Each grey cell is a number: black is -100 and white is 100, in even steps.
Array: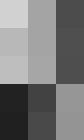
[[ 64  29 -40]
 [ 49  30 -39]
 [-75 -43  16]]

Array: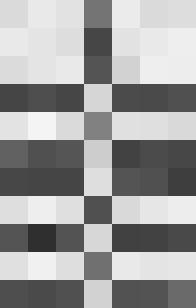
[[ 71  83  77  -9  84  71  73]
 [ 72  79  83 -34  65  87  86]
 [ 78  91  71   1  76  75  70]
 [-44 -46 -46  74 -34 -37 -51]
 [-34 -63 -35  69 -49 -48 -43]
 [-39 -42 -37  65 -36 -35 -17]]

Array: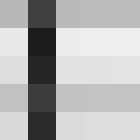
[[ 44 -50  46  47  47]
 [ 74 -71  77  77  78]
 [ 70 -67  72  73  73]]

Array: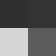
[[-62 -60]]

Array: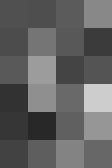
[[-37 -39 -29   7]
 [-30  22 -47 -34]
 [-58 -69 -25  18]]

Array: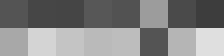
[[-34 -45 -46 -32 -36  22 -42 -52]]

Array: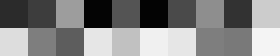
[[-66 -52  23 -97 -34 -98 -42  11 -61  60]]

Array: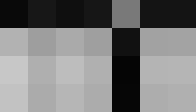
[[-93 -82 -88 -83  -5 -84 -84]
 [ 56  37  48  38 -96  41  42]]
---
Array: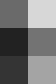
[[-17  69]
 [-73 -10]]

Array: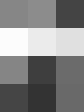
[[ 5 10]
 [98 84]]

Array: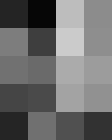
[[-72 -95]
 [ -2 -51]]

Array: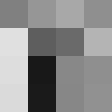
[[  0  18]
 [ 76 -26]]

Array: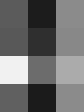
[[-29 -78]
 [-31 -63]]

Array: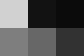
[[ 64 -86]
 [ -1 -19]]

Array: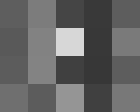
[[-26  -3]
 [-30   2]]

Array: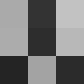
[[ 33 -60]
 [ 35 -65]]

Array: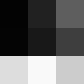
[[-98 -74]
 [-97 -81]]
